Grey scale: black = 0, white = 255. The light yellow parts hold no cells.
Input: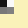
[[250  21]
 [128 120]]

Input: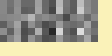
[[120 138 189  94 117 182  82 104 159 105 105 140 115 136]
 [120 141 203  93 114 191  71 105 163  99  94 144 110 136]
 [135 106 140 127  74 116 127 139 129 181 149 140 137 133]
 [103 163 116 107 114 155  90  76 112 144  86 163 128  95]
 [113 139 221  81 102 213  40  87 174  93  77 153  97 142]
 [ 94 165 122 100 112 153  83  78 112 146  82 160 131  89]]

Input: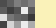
[[129 110 126  95  77]
 [ 91 236  83  63  94]
 [ 58  94 101 119 225]
 [172 236 158 213  67]]

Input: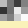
[[129  61 116 188]
 [157 235 112  51]
 [250 207 129 161]]

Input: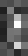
[[ 84 100  76  81]
 [ 51  43 127  31]
 [ 99 184  84  58]
 [112 252  90  38]
 [ 80 118 116  32]
 [ 72 100 114  37]
 [119 213  58  84]
 [ 69  39  91  75]]

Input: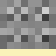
[[134 106 147 147 112 163 133 142]
 [141 205 109 141 186 117 186 146]
 [114  60 175 128  79 166  92 111]
 [116 135 134 131 136 139 147 122]
 [168 183 131 154 169 132 162 167]
 [101  60 165 127  80 168  96 106]
 [102 131 136 123 128 137 141 107]]

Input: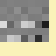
[[126 127 129 127 127 129 125]
 [111 133 133 117 143 124 133]
 [136 125 124 139 128 133 127]
 [ 28 102 192 205 141 103 218]
 [126 126 125 128 130 130 125]
 [132  44 149  92 188 200 141]]

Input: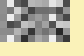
[[ 75 206 228 168 176 183  72  97 234 143]
 [148  75 117 110 111  70 147 210 119 143]
 [ 71 123 234 134 156 138  68 157 237 139]
 [199 204  82 162 130 179 193  91  74 149]
 [149  40 143 115 137  55 144 180 138 139]
 [ 56 113 238 148 168 122  48 152 239 150]]

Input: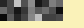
[[104 127  50  24 141  81 194  73  38]
 [ 15  79 109  90 128  55  22  71 105]
 [ 74  65  64 190 135  69  37  91   9]]
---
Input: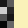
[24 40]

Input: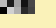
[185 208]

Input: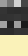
[156  45  54  26]

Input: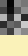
[101  13 186 202]

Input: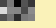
[ 70 137  43]

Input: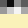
[ 90 206]

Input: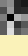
[127 154 179  87]

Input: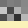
[114  73  48]
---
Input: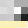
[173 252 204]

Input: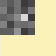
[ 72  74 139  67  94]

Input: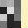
[103 220 202]

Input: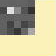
[93 84 97 67 97]

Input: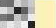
[201  94 197 231]

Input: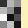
[147 141 248]

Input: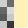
[108 103]

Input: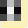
[105 242  70]

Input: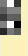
[ 52 130  59]
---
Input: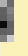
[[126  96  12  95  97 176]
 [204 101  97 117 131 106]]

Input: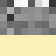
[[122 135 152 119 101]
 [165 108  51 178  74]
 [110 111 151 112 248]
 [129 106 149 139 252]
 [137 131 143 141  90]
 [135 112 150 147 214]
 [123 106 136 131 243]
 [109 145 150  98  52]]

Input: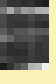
[[ 27  73  58  63 122  92  73  74 121  78]
 [ 49  59  45  46 100  68  56  56 169  52]
 [ 77  53  44  54  76  85  52  59 119  52]
 [ 98  53  46  53  79  85  52  57 155  45]
 [180  60  63  68  83  99  61  72 148  48]
 [187  55  53  52  67  89  48  60 174  36]
 [240  52  55  59  60  88  43  64 176  29]]

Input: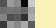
[[ 57 130 109  83]
 [155  79 116 155]
 [137  89 114 137]
 [170  50 102   8]
 [ 91 172 162 200]]

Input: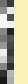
[[ 24  47 135 208 237 149 117 134 246 245 142 110]
 [171 181  48  81  57  71  83  36 242  81 233  59]]

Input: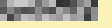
[[181  88 109]
 [ 70 134 181]
 [132 100 202]
 [187  81 201]
 [176  88 180]
 [144 136 112]
 [192 100 155]
 [167  80 186]
 [155 166  49]
 [192 138  56]
 [156 101  82]
 [166 173 132]
 [ 62  86 161]
 [144 139  60]]
